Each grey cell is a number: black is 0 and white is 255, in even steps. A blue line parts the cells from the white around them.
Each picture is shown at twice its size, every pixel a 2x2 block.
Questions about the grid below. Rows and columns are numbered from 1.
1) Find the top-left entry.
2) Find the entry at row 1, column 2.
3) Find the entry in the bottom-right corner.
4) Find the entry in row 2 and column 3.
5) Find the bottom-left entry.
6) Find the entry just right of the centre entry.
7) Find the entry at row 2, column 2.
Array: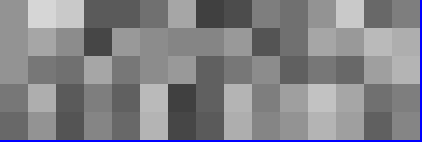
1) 147
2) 214
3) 133
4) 140
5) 104
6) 119
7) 166

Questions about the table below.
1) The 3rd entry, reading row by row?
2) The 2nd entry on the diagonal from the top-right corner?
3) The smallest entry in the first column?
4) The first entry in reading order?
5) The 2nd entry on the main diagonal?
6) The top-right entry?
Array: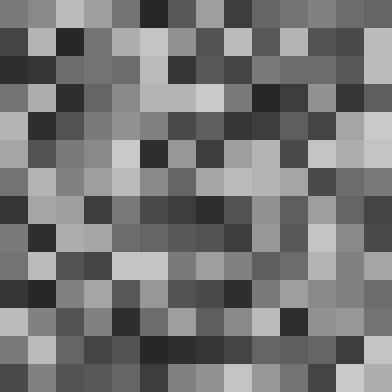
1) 187
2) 74
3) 46
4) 122
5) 180
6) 101

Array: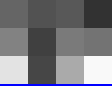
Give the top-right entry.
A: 50
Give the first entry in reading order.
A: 101
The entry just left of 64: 130
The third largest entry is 170
